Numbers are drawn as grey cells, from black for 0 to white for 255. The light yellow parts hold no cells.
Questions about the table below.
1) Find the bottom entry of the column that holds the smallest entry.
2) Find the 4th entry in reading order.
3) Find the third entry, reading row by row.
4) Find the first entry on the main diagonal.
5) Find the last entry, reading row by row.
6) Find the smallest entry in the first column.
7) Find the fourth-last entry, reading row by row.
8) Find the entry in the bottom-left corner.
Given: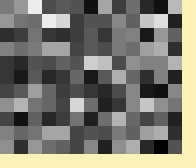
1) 2
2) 76
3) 236
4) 122
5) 83
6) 47
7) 173
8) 143

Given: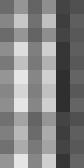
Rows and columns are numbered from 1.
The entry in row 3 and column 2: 149
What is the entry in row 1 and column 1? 107
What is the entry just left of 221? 142
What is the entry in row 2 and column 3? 113
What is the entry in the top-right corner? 80
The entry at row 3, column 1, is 107
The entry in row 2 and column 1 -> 134
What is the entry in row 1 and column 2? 149
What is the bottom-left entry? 149

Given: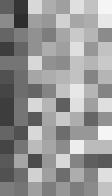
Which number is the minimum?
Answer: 45
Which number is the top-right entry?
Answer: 245
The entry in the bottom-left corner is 125
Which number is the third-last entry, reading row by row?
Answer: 125
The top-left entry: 95
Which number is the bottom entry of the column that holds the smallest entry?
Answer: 117
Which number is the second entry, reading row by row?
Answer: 53
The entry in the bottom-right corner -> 194
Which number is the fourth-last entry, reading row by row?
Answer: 151
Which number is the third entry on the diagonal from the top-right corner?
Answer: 201
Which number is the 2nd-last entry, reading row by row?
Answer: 139
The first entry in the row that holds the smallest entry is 139
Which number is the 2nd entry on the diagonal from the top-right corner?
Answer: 173
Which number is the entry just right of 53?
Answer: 216
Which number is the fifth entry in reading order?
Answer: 159
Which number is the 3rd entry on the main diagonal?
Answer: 145
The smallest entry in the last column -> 89
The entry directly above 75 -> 187
